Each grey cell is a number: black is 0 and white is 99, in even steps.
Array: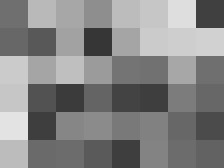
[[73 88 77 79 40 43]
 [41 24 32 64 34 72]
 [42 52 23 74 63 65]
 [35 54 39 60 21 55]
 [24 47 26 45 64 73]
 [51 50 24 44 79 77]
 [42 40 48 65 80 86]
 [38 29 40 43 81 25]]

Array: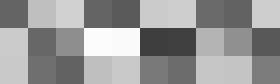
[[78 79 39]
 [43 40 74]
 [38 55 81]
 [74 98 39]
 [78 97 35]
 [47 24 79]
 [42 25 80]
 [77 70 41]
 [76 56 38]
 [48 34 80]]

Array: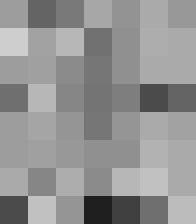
[[29 66 61 61 43 61 80 61]
 [75 52 62 64 71 62 63 39]
 [58 67 59 58 52 54 71 47]
 [12 54 56 46 45 46 44 65]
 [25 71 56 58 49 56 56 57]
 [43 75 69 66 29 66 67 66]
 [73 66 66 63 39 66 66 59]]

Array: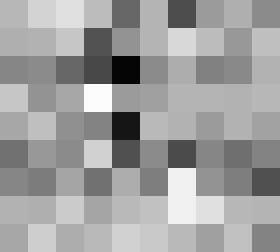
[[65 69 52 44 65 77 52 68 71]
 [80 68 48 59 74 57 54 69 82]
 [67 79 64 54 56 65 40 77 87]
 [72 64 44 81 51 98 28 32 73]
 [81 72 67 31  8 60  2 57 40]
 [78 75 49 54 72 62 54 70 70]
 [72 93 93 29 69 70 67 84 30]
 [62 87 57 52 60 70 50 73 60]
 [75 71 49 43 69 69 53 59 68]
 [51 70 31 51 63 71 69 74 54]]

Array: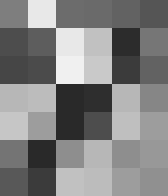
[[34 45 77 71 27 30 49]
 [23 16 61 73 29 36 90]
 [75 55 16 16 93 90 42]
 [73 71 30 18 78 75 41]
 [61 55 74 71 23 17 38]
 [56 59 61 52 38 46 33]]

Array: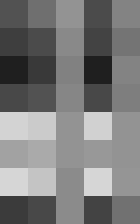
[[23 83 63 82 28 12 24 32]
 [28 76 66 79 32 22 29 43]
 [54 54 57 57 52 50 53 57]
 [26 83 59 81 28 12 26 29]
 [44 58 57 57 49 51 45 51]]

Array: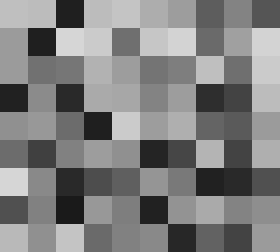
[[72 31 83 42 56 13 60 60 74]
 [56 50 53 25 59 54 44 12 73]
 [76 10 16 50 42 16 46 83 12]
 [41 59 30 61 12 66 69 79 73]
 [50 49 37 56 79 65 61 43 76]
 [53 13 58 14 61 51 45 77 67]
 [15 57 47 27 68 61 49 82 61]
 [38 66 13 70 39 18 74 41 36]
 [26 51 16 26 35 26 43 62 51]
 [60 55 31 68 60 73 79 82 33]]

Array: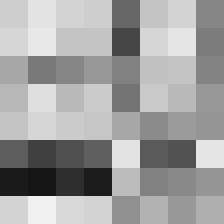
[[82 10 36 76 71 65 83 80]
 [93  8 25 83 86 47 90 88]
 [84 18 31 79 72 52 76 82]
 [82 11 37 77 79 59 76 80]
 [56 73 88 65 45 50 27 40]
 [69 50 35 54 78 75 83 76]
 [59 53 32 60 72 76 89 82]
 [68 58 89 58 59 51 48 52]]
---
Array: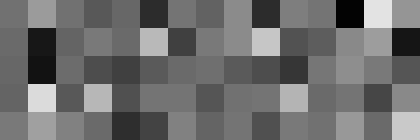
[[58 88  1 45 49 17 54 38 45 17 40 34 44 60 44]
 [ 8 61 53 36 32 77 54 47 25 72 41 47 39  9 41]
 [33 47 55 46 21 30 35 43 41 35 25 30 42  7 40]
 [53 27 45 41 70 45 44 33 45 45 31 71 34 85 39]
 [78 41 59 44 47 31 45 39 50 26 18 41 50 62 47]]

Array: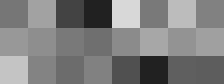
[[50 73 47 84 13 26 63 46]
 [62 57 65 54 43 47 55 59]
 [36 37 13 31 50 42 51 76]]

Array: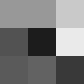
[[78 59 59]
 [91 11 32]
 [22 38 35]]

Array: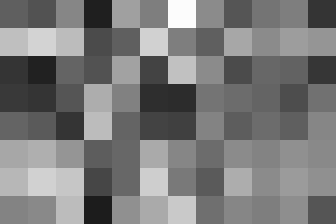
[[20 49 45 33 54 98 49 62 12 52 32 37]
 [58 61 54 65 37 49 81 37 29 73 82 74]
 [21 38 40 29 54 75 26 63 32 39 13 20]
 [44 30 39 42 45 17 18 50 67 33 20 22]
 [52 37 42 36 51 25 26 39 73 20 35 39]
 [53 56 51 54 42 52 66 40 36 58 68 65]
 [56 60 54 67 35 47 80 40 27 77 81 71]
 [33 55 49 52 43 78 66 56 11 73 53 51]]

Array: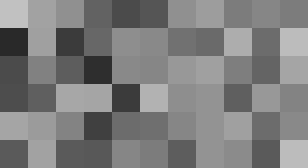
[[48 52 48 61 56 33 29 38 56 63 75]
 [73 42 67 41 44 53 55 40 23 62 16]
 [64 39 49 62 59 52 53 18 36 50 29]
 [51 59 37 57 55 69 23 64 65 37 30]
 [53 42 62 57 52 43 42 25 51 60 64]
 [73 35 54 57 36 48 52 34 35 63 35]]

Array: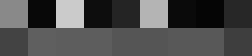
[[15  2  4 70 14  5 79  3 53]
 [24 34 34 33 33 36 36 37 26]]

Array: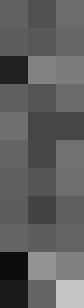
[[42 31 38]
 [40 34 36]
 [48 51 13]
 [41 33 37]
 [27 27 43]
 [44 28 39]
 [43 33 37]
 [37 26 36]
 [39 36 39]
 [50 57  5]
 [76 39 10]]

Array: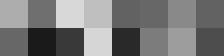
[[38 53 40 38 74 84 43 67]
 [30 61 48 16 83 22 10 40]]
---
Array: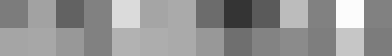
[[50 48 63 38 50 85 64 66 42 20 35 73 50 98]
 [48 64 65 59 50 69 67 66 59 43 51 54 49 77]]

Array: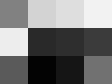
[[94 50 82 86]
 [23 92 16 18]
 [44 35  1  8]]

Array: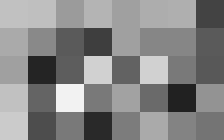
[[26 75 74 60 70 62 67 68]
 [35 66 53 35 24 62 52 52]
 [34 62 14 36 81 38 81 47]
 [57 75 39 94 47 63 41 13]
 [45 79 30 47 16 48 66 51]]

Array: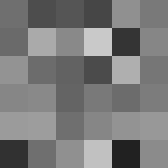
[[47 43 30 33 27 56]
 [52 41 66 53 78 20]
 [46 57 42 38 29 68]
 [48 52 53 39 47 42]
 [59 60 61 43 52 57]
 [54 19 43 56 75 13]]

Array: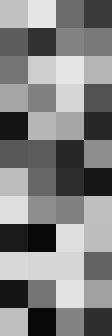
[[23 75 89 42]
 [47 36 19 51]
 [70 45 80 89]
 [32 64 50 83]
 [15  8 71 65]
 [55 34 35 15]
 [ 9 73 40 18]
 [74 86 55 50]
 [73 10  3 86]
 [38 84 83 83]
 [62  8 45 88]
 [18 74  3 51]]

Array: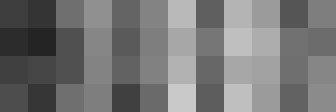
[[49 24 20 43 56 39 51 72 37 70 60 33]
 [42 17 14 31 52 35 49 65 46 74 67 44]
 [52 25 27 31 51 38 50 69 40 65 63 43]
 [54 30 21 43 49 25 41 78 36 74 60 38]]

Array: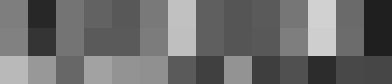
[[12 49 15 45 38 34 47 75 37 33 35 46 81 41]
 [12 50 20 45 35 35 48 74 37 33 34 49 80 42]
 [27 72 59 40 63 57 56 35 25 57 24 31 17 28]]
